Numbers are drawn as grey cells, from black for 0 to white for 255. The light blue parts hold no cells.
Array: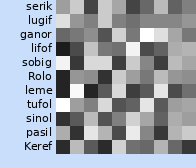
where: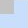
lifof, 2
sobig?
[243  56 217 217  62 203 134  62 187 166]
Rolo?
[ 36 150 142  50 203 158 120 187 150 142]
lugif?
[223 150 128 203 128 112 134 134 134 150]
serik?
[158 203  68 203 166  68 104 187  98 128]
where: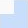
leme, 1

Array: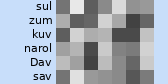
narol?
[160 180  74 202 130 123 210]
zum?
[173  94 102 210 167  66 102]
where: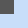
sav, 5

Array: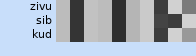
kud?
[188  52 194 188  46 181 202  60 209 153]
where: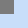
zivu, 9
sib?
[188  52 194 188  46 181 202  68  60 209]
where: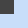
sib, 7

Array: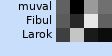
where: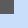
Fibul, 0
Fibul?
[ 91  40 232  97]
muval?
[ 97   0 154 112]

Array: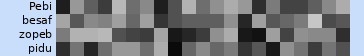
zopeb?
[123 178 178 184  81  67  60 165  24  38  60 144 172  24  18 159  67 144
 137 137  46]
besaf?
[165  87 137 129 159 103 159  53  81  95  95  95 144  38 159  87 103 123
 198  75  87]
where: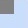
besaf, 3
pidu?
[ 46 116  38 110 152 152 110 172  10 103 137 103 123  53  87  24 144 116
  60 116  81]

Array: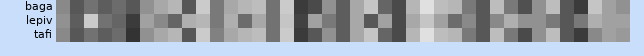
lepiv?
[145  93 203 114 101  59 161 137 101 175 182 121 175 108 168 114 197  66
 161 121  93 168  87 161  74 168 197 161 108 137  87 137 175 145 145 121
  87 121 175 161 161]
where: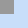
tafi, 40
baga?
[137  87 114  93 108  87 145 168 182  87 203 121 168 182 189 114 203  59
  74 145  93 168 197 101  74 182 224 189 182 121  87 189 121  80 145 189
  87  59 197 161 145]
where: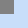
tafi, 11
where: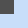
baga, 33

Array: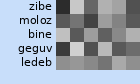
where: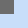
geguv, 5
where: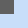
bine, 3
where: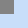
moloz, 4
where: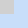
geguv, 1

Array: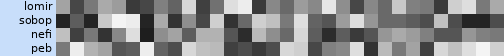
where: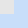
lomir, 19
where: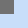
lomir, 11
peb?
[121 237 178 163  85  93 237  99  77 215 192 186  64  77  58  77 215 207
  71 128 136 222  51 186 121 163  64 215 192 222 244 207]
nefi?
[192  64 121  51 136 222  30 142 163  93 178 178  85  44 186 142 105 215
  93  44  93  58  85 150 170 156 128  85  85 150 128 121]

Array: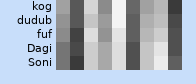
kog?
[161  88 213 139 244 103 161 183  58]
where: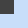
fuf, 1
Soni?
[117  58 205 168 221  80 197 236  95]

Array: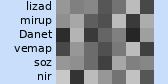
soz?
[151 143 108  64 167 128 135]
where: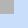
Danet, 1
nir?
[200  51 188 151 115 194  86]

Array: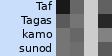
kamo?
[117 103 205 130]
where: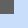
Taf, 3
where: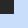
Tagas, 3
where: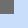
sunod, 1

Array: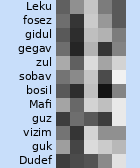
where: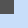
Dudef, 2
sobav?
[116 138 197  75 241]
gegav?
[110  37 178  53 131]
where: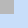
guk, 4
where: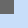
Mafi, 1
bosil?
[ 89  45 191  19 131]

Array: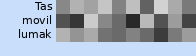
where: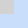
Tas, 7
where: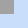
Tas, 2
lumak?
[178 148 170 114 106 130 106  60 122 156]
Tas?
[136 178 162 197 130 191  98 210 170 122]

